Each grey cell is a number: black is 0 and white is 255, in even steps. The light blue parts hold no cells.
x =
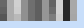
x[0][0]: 103
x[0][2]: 208
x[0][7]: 99
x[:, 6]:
[150, 150, 150]
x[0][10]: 168
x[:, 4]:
[111, 111, 111]
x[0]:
[103, 172, 208, 144, 111, 95, 150, 99, 210, 40, 168]
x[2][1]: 172
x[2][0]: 86
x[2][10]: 166

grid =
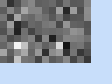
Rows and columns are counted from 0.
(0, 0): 128
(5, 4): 130
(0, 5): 95
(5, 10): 130
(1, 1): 134
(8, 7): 90
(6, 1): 129
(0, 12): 129
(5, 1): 76
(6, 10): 112
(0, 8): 80
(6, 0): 101
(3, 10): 98
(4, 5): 98
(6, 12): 89
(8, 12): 56
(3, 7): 125
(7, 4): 102
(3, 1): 155
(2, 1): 61
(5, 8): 99
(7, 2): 137
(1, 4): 132
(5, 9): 132
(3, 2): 38
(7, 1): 96
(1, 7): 81
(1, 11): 78

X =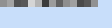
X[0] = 145
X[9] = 142
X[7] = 156

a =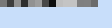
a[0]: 120
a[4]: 146
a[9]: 196
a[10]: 195

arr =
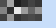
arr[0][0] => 79
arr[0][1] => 165
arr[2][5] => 66
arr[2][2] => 51
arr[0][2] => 31
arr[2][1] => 149

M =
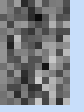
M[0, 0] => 142
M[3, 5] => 74
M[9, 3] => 75
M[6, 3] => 105
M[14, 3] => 55
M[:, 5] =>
[152, 97, 10, 74, 111, 100, 54, 147, 83, 117, 172, 202, 54, 93, 197]
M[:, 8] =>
[125, 115, 80, 114, 75, 57, 133, 78, 147, 137, 76, 142, 91, 97, 48]
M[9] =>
[113, 140, 99, 75, 82, 117, 19, 169, 137, 82]
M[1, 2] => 81
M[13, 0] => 113
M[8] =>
[147, 88, 79, 146, 81, 83, 128, 199, 147, 127]
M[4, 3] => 75
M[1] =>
[142, 121, 81, 105, 45, 97, 132, 134, 115, 65]
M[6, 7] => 164
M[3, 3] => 153
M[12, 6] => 186
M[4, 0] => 117
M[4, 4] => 55
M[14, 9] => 182
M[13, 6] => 75
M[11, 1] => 119
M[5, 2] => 187
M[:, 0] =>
[142, 142, 89, 144, 117, 126, 145, 148, 147, 113, 141, 139, 127, 113, 117]
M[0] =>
[142, 107, 158, 42, 76, 152, 85, 122, 125, 79]
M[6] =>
[145, 35, 168, 105, 86, 54, 160, 164, 133, 144]
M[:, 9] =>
[79, 65, 86, 166, 77, 175, 144, 186, 127, 82, 135, 101, 125, 113, 182]
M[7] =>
[148, 78, 128, 131, 105, 147, 121, 167, 78, 186]
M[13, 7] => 183
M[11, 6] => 82
